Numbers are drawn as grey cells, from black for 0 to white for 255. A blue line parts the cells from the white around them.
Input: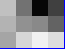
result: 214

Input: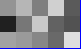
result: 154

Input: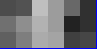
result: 126

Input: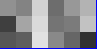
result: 94

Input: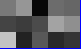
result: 34

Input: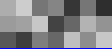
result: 61

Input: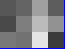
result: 114

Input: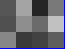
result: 58
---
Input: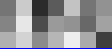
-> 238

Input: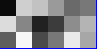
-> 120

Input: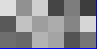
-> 164

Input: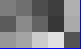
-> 203

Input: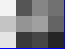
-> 57

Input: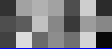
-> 112

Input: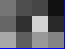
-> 94

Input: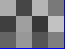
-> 152
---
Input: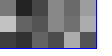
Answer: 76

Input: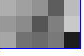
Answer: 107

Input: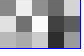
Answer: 204

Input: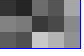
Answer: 200

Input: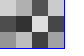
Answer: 190

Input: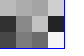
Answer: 124

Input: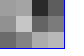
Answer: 131

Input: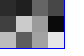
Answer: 93

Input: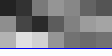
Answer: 114
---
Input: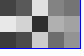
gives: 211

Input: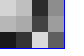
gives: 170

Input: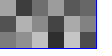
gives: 178

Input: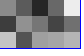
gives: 145

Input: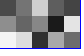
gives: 101

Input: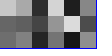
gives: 95

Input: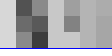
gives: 107

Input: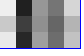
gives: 62

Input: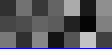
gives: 77

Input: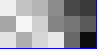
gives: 246
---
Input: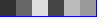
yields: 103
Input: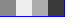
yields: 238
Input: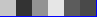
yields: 51
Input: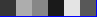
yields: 173
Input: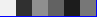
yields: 48
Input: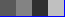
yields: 131
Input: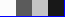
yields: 91
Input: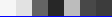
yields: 226
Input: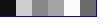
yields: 206
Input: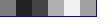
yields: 33
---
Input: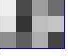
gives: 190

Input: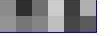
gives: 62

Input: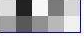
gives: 122

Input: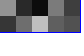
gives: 123

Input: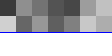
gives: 157

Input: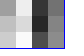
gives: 39
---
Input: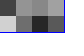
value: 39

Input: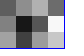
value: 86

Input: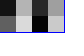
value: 4

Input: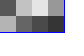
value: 74

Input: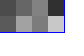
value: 124

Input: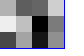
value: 0
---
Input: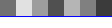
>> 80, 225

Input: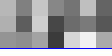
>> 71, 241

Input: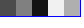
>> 19, 241

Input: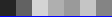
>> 175, 212

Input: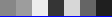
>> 53, 237

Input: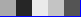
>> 234, 234
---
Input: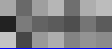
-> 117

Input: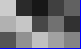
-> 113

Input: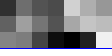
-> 196

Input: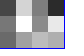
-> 139

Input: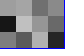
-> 150

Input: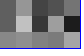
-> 158
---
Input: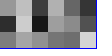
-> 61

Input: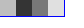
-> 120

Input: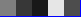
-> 24

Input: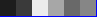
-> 236

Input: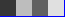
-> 97

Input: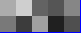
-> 99

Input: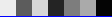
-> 214

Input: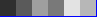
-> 159
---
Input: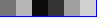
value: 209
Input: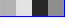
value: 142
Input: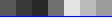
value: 156
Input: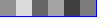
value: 124
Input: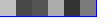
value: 122
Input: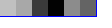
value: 100
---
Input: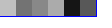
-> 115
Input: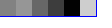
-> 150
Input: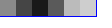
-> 69
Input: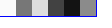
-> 119
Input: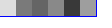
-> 122
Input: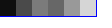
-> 74
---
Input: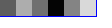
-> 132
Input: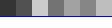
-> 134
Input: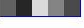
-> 132
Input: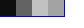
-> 193
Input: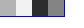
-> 45
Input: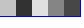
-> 133
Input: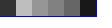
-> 102
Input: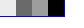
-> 157
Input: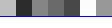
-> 252
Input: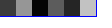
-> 37
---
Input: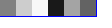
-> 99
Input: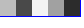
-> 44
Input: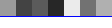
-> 176
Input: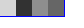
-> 102
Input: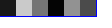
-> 75
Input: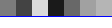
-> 181
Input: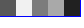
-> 33
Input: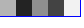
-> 242
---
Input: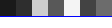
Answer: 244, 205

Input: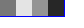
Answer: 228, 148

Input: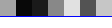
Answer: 225, 198

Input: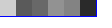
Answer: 207, 146

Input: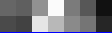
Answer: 251, 229

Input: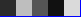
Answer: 218, 190

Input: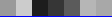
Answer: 204, 182

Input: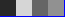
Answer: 214, 145

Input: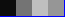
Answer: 191, 150
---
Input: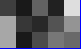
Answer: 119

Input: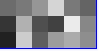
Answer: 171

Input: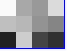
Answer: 68

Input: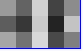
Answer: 73

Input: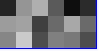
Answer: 121

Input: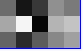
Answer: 136

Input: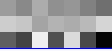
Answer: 73

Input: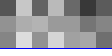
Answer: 167
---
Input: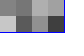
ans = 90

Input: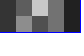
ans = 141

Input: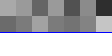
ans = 123

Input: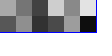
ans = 143

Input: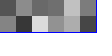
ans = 55

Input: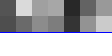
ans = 106

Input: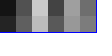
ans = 95
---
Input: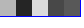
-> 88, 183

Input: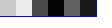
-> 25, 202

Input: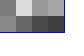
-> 166, 138

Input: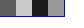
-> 152, 94

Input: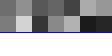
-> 151, 123

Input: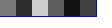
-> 66, 121

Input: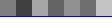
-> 196, 126

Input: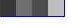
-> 190, 56

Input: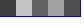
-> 79, 63

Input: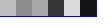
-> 19, 189
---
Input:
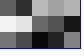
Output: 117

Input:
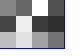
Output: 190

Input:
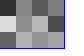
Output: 98

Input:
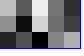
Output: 35

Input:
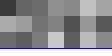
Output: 108

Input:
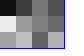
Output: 162

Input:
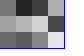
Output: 105
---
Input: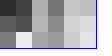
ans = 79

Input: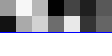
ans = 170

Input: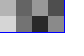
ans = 115

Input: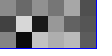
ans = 215

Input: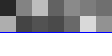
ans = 68

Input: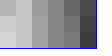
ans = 198
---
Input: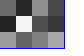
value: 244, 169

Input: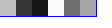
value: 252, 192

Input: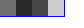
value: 205, 111

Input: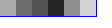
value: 211, 170

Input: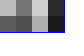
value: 207, 187

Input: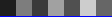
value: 205, 161

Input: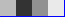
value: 234, 188

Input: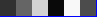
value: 248, 210

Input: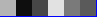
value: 226, 180
